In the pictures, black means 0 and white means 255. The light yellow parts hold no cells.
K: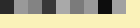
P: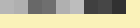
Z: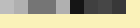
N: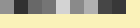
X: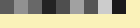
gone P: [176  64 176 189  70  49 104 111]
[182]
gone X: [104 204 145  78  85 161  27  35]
[91]
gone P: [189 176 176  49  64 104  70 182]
[111]

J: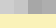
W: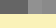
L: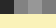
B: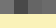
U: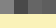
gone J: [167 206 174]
[198]
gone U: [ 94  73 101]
[130]
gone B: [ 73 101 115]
[107]
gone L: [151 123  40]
[130]
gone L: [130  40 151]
[123]
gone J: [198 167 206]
[174]

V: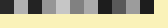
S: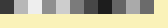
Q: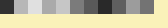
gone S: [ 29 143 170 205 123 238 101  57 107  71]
[183]
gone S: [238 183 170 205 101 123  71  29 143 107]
[57]
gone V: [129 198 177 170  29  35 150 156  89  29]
[41]
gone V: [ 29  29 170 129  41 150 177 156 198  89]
[35]
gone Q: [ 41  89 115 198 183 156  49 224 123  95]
[170]
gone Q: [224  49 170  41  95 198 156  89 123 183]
[115]
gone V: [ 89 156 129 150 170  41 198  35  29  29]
[177]

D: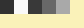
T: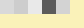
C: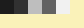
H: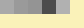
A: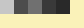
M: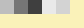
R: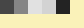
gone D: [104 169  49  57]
[249]
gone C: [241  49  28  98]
[190]
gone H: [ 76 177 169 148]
[154]

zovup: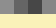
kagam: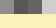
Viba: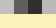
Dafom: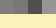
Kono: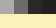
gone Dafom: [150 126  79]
[119]
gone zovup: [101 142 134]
[71]
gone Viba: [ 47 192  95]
[185]
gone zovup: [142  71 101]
[134]
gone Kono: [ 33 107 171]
[40]

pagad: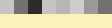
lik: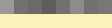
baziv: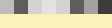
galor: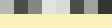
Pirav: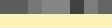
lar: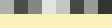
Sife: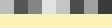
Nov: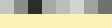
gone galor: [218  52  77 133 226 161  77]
[183]
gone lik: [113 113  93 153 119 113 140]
[106]
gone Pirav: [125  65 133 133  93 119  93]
[100]
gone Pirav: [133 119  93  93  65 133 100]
[125]
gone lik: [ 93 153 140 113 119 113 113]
[106]
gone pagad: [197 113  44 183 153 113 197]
[205]
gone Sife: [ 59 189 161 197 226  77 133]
[85]

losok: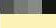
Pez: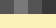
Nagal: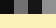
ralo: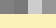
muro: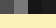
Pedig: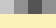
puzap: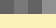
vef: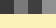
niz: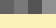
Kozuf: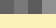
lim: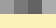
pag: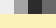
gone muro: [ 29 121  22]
[78]
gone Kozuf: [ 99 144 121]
[92]
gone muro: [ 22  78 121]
[29]

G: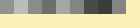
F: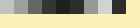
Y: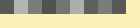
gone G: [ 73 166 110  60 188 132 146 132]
[139]
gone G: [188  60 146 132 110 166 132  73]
[139]
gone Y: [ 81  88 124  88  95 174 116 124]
[180]

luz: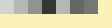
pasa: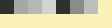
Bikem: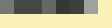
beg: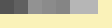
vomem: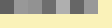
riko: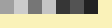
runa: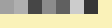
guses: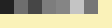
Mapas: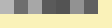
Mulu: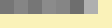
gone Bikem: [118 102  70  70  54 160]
[62]
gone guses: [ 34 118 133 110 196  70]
[125]
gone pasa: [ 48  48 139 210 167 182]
[190]
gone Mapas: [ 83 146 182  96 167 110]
[90]

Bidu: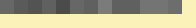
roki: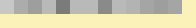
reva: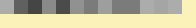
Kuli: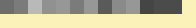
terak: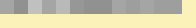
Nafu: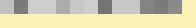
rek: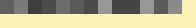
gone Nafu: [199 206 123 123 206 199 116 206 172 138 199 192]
[131]
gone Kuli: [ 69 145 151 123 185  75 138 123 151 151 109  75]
[90]
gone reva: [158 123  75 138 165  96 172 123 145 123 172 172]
[69]
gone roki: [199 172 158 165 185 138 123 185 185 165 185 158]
[179]
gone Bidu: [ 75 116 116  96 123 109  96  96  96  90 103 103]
[83]

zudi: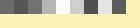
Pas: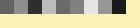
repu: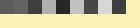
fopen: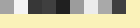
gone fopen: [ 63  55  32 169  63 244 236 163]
[156]
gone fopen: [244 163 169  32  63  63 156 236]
[55]
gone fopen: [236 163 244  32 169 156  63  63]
[55]
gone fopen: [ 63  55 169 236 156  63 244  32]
[163]
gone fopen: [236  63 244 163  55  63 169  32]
[156]
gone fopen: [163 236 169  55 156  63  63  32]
[244]
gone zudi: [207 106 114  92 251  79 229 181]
[86]

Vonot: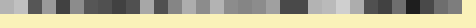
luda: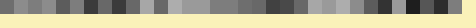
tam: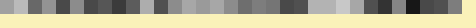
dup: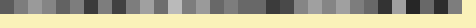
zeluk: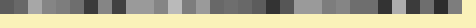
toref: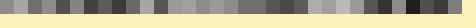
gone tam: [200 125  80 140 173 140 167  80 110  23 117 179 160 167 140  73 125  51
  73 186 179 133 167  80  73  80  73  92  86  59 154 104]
[147]
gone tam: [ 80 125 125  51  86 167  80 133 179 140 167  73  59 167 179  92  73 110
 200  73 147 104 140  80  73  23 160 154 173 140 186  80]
[117]
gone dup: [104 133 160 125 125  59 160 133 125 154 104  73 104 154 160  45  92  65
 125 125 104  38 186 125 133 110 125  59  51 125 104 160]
[98]

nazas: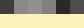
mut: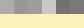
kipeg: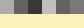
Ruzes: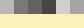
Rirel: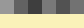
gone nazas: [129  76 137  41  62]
[145]
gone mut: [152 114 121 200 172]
[158]
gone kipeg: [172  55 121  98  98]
[192]
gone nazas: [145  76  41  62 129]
[137]
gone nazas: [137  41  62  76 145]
[129]
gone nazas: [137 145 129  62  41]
[76]

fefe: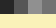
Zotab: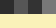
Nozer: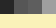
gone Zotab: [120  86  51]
[45]
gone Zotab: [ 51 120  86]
[45]

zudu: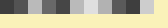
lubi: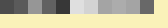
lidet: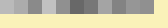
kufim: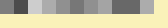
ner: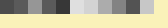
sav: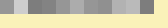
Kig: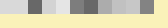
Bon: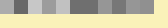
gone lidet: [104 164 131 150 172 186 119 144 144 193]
[138]
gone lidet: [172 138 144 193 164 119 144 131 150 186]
[104]
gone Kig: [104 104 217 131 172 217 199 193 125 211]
[229]
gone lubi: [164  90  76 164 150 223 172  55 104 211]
[97]
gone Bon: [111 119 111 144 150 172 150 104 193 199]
[156]

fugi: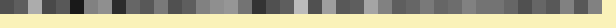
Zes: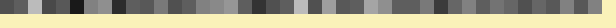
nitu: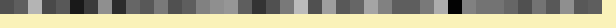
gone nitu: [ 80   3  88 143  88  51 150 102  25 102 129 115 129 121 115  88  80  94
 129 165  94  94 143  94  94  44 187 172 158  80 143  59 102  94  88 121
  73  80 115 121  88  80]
[180]
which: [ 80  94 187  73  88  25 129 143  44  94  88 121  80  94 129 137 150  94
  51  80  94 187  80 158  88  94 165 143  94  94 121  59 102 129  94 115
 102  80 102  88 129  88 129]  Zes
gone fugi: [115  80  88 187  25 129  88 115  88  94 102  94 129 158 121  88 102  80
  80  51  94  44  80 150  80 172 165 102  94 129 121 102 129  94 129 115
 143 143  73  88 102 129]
[109]
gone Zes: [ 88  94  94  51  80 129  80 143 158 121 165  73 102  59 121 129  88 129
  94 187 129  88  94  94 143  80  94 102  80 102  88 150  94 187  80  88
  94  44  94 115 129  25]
[137]

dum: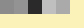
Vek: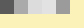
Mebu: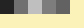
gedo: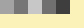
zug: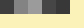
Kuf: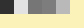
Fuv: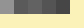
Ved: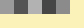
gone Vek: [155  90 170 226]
[220]
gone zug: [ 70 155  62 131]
[56]

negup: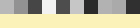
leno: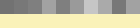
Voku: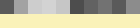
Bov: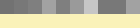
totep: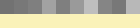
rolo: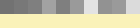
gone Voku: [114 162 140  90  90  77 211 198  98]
[205]
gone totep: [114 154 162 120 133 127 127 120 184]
[190]

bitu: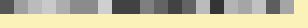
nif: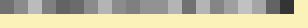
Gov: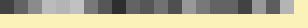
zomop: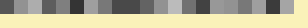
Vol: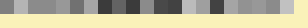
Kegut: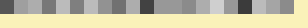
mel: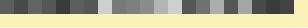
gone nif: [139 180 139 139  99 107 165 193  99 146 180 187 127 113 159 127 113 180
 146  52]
[133]
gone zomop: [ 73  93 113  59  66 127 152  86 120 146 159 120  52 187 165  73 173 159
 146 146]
[99]
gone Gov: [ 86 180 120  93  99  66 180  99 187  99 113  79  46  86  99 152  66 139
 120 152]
[193]
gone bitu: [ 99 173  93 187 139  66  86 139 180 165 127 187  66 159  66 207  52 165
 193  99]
[201]
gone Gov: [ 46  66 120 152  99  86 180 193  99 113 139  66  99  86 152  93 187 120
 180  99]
[79]
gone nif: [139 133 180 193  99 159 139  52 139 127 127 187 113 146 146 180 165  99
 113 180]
[107]

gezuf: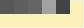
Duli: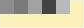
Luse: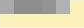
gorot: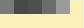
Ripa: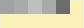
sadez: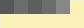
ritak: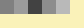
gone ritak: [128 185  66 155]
[141]
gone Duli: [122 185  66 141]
[162]
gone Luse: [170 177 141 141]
[147]
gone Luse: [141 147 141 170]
[177]
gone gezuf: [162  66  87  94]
[101]
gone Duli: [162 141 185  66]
[122]

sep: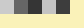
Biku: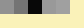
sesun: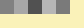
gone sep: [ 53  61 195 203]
[102]
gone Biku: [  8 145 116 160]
[153]
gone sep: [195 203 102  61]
[53]
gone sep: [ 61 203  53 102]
[195]
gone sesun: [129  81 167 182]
[122]
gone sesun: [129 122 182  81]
[167]
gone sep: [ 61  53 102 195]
[203]

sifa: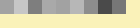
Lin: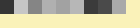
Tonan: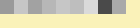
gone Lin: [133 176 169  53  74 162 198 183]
[59]
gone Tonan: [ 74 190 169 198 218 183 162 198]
[154]
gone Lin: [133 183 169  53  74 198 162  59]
[176]
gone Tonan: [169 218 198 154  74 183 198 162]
[190]
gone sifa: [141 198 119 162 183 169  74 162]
[126]

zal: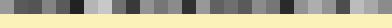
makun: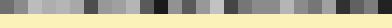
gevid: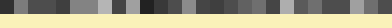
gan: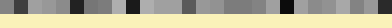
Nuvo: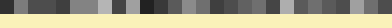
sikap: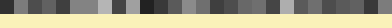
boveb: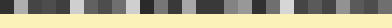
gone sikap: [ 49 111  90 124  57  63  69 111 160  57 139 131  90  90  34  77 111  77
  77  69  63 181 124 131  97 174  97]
[104]
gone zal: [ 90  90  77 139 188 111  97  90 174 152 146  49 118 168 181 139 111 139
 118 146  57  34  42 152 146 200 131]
[84]
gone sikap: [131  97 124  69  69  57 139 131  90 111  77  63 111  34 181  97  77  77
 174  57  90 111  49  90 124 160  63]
[104]

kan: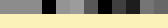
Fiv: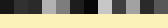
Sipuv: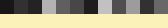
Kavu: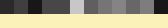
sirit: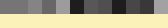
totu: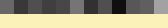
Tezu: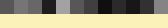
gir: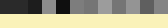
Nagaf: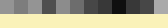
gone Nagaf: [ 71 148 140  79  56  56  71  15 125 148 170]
[109]
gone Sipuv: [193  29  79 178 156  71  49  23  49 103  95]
[35]

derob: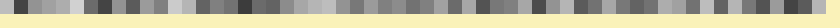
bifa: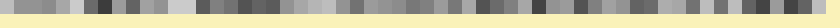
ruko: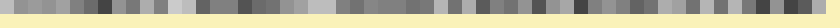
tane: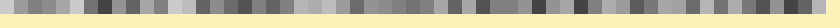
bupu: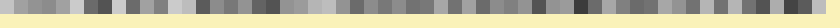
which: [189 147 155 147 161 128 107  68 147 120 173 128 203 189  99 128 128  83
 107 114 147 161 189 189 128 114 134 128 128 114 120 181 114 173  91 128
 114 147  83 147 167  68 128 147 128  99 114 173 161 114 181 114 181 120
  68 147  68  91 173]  ruko
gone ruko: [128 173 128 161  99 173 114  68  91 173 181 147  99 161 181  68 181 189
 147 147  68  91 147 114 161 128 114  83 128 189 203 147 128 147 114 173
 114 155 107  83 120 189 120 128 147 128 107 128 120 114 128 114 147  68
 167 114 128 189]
[134]
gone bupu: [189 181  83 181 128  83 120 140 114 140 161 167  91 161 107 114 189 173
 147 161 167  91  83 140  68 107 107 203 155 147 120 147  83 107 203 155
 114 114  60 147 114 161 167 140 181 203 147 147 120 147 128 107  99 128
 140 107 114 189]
[195]
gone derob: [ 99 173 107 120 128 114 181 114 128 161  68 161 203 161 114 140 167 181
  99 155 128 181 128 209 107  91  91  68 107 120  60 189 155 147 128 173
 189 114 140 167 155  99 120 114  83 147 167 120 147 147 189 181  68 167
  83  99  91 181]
[76]

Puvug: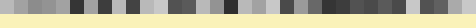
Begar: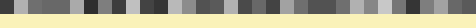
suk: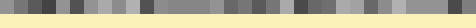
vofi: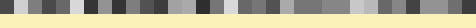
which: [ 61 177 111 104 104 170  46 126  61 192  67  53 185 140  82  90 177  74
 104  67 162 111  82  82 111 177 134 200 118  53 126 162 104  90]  Begar
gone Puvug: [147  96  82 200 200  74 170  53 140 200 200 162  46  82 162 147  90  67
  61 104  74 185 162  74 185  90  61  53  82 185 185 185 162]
[154]
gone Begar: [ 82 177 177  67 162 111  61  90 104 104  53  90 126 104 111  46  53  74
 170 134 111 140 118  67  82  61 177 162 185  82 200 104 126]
[192]
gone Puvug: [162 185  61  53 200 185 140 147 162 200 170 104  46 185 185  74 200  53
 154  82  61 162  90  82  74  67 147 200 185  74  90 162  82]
[96]
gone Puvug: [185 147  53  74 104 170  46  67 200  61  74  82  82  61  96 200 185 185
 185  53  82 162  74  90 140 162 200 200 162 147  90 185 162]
[154]

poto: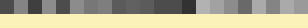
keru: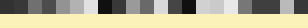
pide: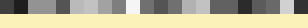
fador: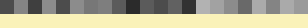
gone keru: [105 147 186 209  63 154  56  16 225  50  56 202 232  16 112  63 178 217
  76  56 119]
[69]
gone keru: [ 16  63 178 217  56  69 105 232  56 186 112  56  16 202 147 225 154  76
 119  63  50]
[209]
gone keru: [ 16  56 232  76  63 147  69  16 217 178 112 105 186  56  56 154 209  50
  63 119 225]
[202]

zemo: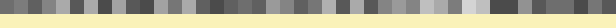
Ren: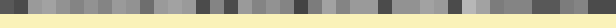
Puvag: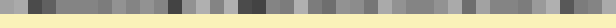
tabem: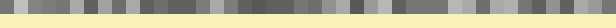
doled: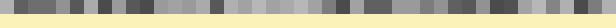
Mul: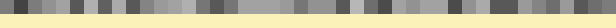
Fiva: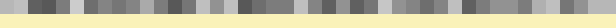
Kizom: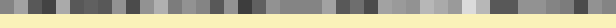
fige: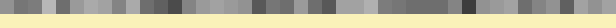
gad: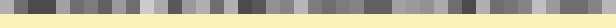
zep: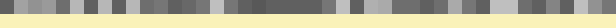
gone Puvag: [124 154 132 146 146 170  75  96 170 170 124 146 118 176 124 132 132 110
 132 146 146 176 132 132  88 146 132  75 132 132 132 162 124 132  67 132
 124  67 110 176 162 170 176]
[140]
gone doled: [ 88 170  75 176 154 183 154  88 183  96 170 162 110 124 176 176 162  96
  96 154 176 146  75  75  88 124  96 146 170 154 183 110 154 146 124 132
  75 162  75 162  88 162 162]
[81]
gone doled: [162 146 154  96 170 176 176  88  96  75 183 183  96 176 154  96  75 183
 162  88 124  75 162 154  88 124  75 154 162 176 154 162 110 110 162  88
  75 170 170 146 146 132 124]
[81]
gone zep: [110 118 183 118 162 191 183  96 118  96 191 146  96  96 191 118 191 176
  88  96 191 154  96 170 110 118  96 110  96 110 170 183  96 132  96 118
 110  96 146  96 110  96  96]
[104]
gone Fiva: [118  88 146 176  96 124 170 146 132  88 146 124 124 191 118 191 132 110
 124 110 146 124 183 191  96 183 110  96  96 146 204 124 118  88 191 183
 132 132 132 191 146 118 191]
[198]

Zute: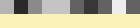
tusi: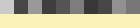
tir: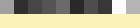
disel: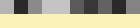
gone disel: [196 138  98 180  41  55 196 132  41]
[90]
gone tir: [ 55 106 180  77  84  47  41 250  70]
[160]
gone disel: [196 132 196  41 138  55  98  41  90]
[180]
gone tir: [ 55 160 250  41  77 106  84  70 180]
[47]
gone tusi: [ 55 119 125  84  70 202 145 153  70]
[62]
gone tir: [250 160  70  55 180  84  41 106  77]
[47]

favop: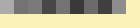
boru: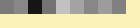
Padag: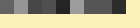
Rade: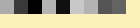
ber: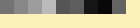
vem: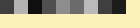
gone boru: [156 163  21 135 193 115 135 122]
[128]
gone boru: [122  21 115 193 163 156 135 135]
[128]
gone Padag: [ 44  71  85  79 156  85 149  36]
[99]
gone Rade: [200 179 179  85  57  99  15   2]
[171]
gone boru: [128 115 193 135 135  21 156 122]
[163]
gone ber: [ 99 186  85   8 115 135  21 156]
[93]
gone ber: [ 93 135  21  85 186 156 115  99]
[8]

